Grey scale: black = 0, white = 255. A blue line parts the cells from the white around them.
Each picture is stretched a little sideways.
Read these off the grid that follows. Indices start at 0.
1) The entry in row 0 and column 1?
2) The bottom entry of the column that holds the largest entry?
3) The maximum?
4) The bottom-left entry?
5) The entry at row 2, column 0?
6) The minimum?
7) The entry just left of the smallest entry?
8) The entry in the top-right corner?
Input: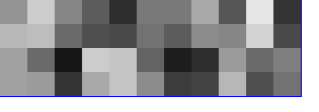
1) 204
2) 79
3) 230
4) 161
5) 161
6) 22
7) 106
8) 52

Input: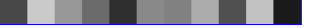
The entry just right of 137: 129
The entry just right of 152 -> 107
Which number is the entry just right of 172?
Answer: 80

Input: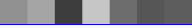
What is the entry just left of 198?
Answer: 60
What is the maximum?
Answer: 198

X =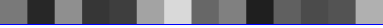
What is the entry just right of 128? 31
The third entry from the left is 143
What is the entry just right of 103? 128
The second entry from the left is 39

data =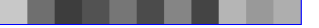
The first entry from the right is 174
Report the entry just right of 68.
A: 181
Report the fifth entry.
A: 118

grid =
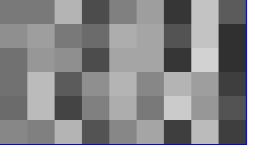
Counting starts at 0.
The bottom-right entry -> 62
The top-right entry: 91
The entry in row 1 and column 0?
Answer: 143
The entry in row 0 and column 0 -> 121
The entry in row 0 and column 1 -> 121
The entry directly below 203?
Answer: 62
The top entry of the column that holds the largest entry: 195
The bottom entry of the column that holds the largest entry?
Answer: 187
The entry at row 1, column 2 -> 121
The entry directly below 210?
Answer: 158
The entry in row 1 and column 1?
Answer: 158

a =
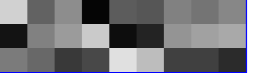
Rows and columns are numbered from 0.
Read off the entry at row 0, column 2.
141
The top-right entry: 135
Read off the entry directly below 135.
169
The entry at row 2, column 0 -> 123
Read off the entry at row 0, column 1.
98
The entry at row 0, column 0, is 209

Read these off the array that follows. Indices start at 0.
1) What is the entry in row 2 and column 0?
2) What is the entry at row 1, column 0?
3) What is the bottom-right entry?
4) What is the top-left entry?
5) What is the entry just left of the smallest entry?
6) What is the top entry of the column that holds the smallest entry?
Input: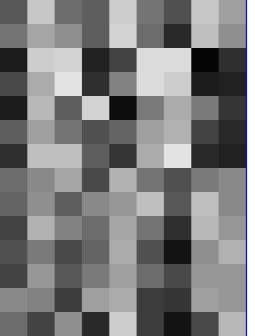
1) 27
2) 116
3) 184
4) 87
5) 219
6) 199

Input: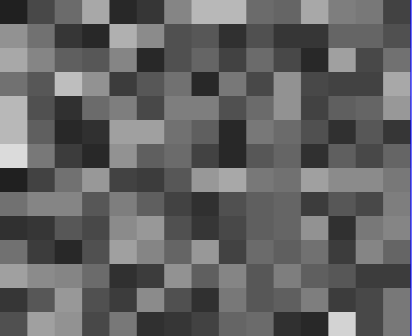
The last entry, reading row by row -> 120
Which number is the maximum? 219
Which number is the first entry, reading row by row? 32
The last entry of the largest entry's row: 101
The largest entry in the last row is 211
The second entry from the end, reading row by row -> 72
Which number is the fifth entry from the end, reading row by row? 48
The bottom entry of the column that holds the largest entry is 80
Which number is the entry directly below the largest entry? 32
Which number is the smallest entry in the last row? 40
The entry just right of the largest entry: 120
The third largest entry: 190
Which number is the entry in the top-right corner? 66
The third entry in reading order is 107

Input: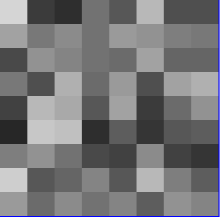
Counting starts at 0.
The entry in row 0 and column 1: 59
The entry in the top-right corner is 79
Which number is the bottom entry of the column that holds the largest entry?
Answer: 154
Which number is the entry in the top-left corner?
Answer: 213
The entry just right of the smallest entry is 199
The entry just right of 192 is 46
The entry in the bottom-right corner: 132
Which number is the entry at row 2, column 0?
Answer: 73
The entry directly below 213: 162
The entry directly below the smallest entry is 126
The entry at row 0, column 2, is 46

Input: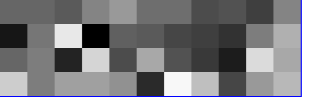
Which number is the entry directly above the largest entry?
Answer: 82
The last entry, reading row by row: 184
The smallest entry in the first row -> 63
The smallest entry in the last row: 42
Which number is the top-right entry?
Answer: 132
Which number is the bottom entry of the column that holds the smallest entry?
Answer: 160
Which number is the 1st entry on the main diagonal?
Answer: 102
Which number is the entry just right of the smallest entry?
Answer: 96
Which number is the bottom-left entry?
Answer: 205
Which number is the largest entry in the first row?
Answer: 153
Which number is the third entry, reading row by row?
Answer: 90
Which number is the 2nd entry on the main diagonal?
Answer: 118
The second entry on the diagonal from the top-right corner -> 125

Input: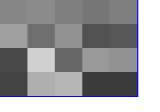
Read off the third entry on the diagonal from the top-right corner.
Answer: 103
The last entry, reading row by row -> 59
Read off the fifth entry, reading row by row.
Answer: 126
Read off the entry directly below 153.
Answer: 59
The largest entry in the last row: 182
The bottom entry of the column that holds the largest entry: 175

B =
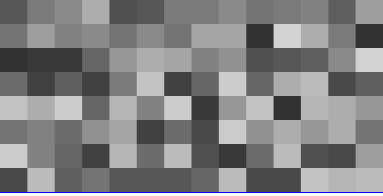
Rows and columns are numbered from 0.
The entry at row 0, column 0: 87
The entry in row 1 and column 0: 116
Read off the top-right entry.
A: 158
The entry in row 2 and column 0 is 50
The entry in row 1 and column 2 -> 130
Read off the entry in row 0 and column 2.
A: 138
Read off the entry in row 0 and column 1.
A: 122
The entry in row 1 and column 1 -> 158

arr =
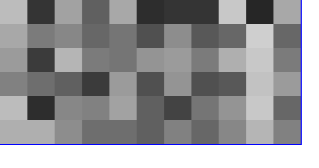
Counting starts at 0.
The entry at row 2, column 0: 155
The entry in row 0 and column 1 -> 52
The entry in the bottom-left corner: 175
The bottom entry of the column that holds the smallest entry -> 181
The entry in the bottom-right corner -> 129
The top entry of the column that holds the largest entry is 38
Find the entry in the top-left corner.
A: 188
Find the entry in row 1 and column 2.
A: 135
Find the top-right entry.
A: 168
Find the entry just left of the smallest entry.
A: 200
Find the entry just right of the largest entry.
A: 103
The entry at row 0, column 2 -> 162
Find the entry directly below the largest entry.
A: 200
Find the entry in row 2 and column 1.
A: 59
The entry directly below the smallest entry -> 207
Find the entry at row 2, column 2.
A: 181
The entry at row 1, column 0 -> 168
